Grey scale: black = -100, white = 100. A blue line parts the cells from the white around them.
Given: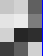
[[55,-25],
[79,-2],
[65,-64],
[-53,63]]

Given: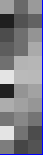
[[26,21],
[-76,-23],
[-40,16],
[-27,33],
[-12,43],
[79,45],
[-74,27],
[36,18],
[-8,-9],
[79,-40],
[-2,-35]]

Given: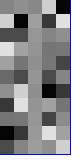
[[4,7,-96],
[62,25,76],
[-41,18,12],
[76,16,-7],
[26,12,-46],
[-18,17,4],
[12,11,-57],
[-57,16,-8],
[-8,18,9],
[-96,20,26],
[-41,23,62]]

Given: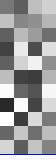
[[-6,49],
[51,12],
[-25,22],
[-49,-40],
[-25,89],
[48,-52],
[97,-34],
[-68,-47],
[100,71],
[-20,-14],
[67,53]]

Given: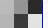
[[46,-67],
[41,77]]

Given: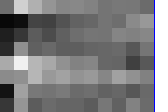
[[-14,38,5,2,-6,-16],
[-94,-47,-35,-19,-14,19],
[-76,-28,-25,-8,4,6],
[-68,-25,-26,-21,-17,-8],
[33,43,14,5,-21,-31],
[9,43,27,20,26,1],
[-85,-6,-4,-13,-19,-18],
[-57,-28,-21,-28,-24,-16]]
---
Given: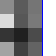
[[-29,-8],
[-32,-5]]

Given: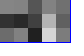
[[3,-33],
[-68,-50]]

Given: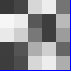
[[-46,69],
[85,-31]]

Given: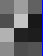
[[24,-24],
[54,-81]]

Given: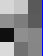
[[56,-30],
[-2,-29]]

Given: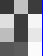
[[51,-53],
[-53,92]]

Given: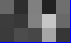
[[-65,0],
[-56,2]]

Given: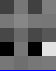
[[-7,-50],
[6,-6]]
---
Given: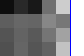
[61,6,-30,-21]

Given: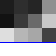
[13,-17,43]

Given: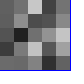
[-10,-36,-12,-4,-16]

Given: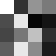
[-4,-95,-7,-26]

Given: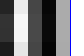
[34,-93,-43,80]

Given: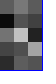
[-29,-36,-10]

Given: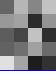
[52,-66,-46,-23]
